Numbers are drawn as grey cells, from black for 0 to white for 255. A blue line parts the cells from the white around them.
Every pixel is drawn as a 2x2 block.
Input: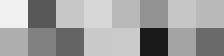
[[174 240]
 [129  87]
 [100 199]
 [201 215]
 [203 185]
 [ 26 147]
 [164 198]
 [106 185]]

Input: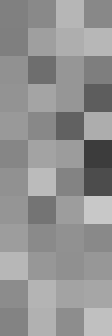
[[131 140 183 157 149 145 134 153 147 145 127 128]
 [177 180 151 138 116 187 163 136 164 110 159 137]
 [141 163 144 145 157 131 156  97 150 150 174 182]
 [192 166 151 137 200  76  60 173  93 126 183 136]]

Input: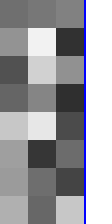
[[176 155 159 199 101  81 147 111]
 [103 110  54 231 133 209 242 119]
 [199  68 108  75  47 145  49 129]]

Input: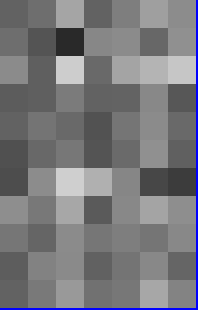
[[ 98  93 118 142  77  80  98  92 139 110  98]
 [121 130 101 120 140 104 116  95  95  84 110]
 [153 138 139 167 207 119 105 123 205  41 165]
 [113  97 118  90 176  84  82  98 105 135  98]
 [119 116 126 136 134 106 117  99 164 139 126]
 [167 136 117 164  71 144 139 136 180 103 159]
 [131 101 136 142  60  96 105  87 198 144 140]]

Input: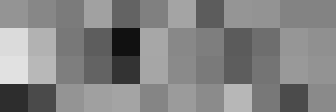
[[ 45 225 219 148]
 [ 74 184 178 135]
 [148 126 120 123]
 [160  99  93 161]
 [164  51  17  99]
 [133 166 167 128]
 [155 138 136 164]
 [139 122 126  92]
 [183  93  91 149]
 [120 116 110 147]
 [ 75 153 150 131]
 [138 147 144 131]]

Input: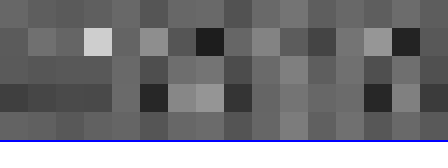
[[ 99  63  90  91 103]
 [ 96  70  86 112  94]
 [ 88  74  88 101  90]
 [ 97  73  88 206  95]
 [101 106 105 100 104]
 [ 85  39  78 142  85]
 [103 135 110  85 103]
 [107 149 116  29 105]
 [ 84  52  76 102  82]
 [102 101 106 131 105]
 [124 116 127  92 116]
 [ 96 103  94  68  94]
 [112 107 112 116 104]
 [ 87  39  79 150  94]
 [105 128 111  35 108]
 [ 89  59  80  88  93]]
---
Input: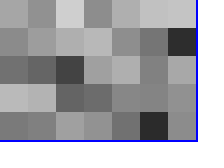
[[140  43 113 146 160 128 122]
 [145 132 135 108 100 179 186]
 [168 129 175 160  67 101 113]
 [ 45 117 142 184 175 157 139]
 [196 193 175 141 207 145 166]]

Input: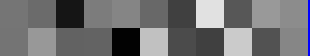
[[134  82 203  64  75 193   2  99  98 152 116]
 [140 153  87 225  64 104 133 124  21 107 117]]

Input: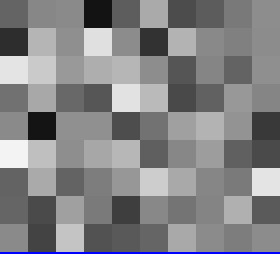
[[140 125 139 169 101  89  82 196  67 138]
 [ 90 176 132 116 136  62 122 160  74 101]
 [228 122 134 169 205 151 125  99 170  99]
 [ 74  96 157 135  95 183 167 142 191 243]
 [ 57 147 179 160 114  77 144 144  20 138]
 [133 152  97  73 186 226  86 104 168 113]
 [143  99 133  85 141 182 174 153 202 228]
 [140 128 137 179  50 140 224 143 181  45]
 [141 121  92  76 170  93  19 138 135 100]]

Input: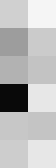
[[231 205]
 [196 199]
 [231   9]
 [195 178]
 [203 157]
 [245 208]]

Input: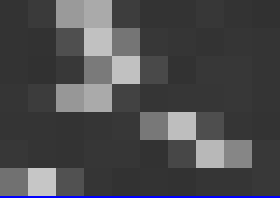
[[ 56  53  53  50  51  50  53  81 198 113]
 [ 56 134 184  71  50  54  54  51  52  55]
 [ 51  53  78 190 120  55  53  51  52  52]
 [ 52  55  54  54  53  66 170 151  60  53]
 [ 52  55  55  50  73 193 122  56  49  51]
 [ 52  53  51  53  55 117 193  79  50  51]
 [ 49  51  55  51  51  61 170 154  58  51]]

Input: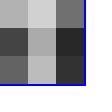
[[ 50 188  99]
 [ 40 171  68]
 [112 209 178]]

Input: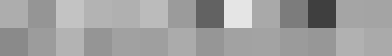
[[170 177 151 155 163 162 150 171 159 161 149 179 156 138]
 [164 165  63 124 169 229  98 155 187 176 179 195 149 173]]

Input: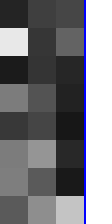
[[196 142  90]
 [ 25  90 126]
 [ 40 149 124]
 [ 23  69  56]
 [ 34  83 124]
 [ 38  52  27]
 [ 99  54 232]
 [ 70  63  36]]
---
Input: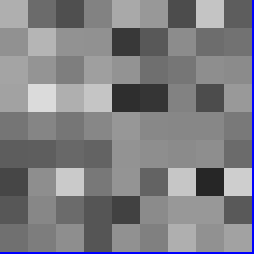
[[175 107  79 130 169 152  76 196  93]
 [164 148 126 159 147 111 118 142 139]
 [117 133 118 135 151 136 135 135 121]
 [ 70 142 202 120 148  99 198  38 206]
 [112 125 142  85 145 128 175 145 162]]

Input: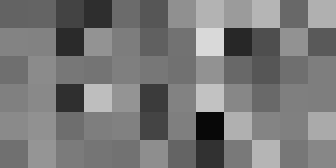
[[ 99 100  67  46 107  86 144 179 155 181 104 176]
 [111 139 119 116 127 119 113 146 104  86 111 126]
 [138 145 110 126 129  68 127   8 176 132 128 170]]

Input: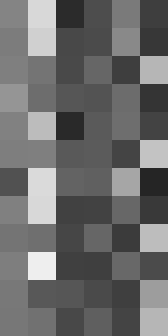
[[132 216  43  77 122  62]
 [127 116  73 102  62 182]
 [129 188  41  90 110  67]
 [ 81 218  99  96 166  37]
 [116 111  70 102  59 189]
 [120  88  86  74  63 157]]

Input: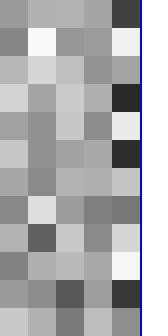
[[154 177 179 164  65]
 [183 214 191 148 164]
 [161 146 199 141 235]
 [167 138 178 174 197]
 [178  97 200 139 213]
 [154 141  88 157  56]]

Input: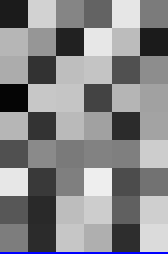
[[ 27 210 133  99 230 123]
 [172  50 190 196  80 141]
 [182  51 186 161  43 163]
 [231  57 127 238  76 114]
 [125  43 198 175  45 219]]

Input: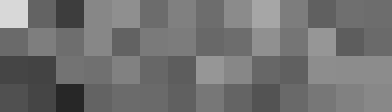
[[216  99  61 135 143 108 128 109 139 166 125  96 111 109]
 [ 69  67 115 112 129 103  93 150 135 103  96 141 140 140]]
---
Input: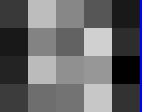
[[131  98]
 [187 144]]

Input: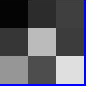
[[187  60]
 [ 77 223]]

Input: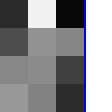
[[146 134]
 [139  63]]

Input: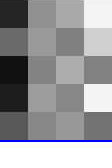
[[153 128]
 [131 173]]

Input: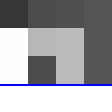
[[183 187]
 [ 75 187]]

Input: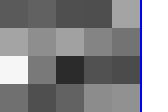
[[142 161]
 [121  43]]

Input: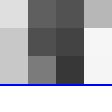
[[ 79  67]
 [123  55]]

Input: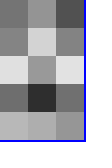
[[211 131]
 [153 226]]
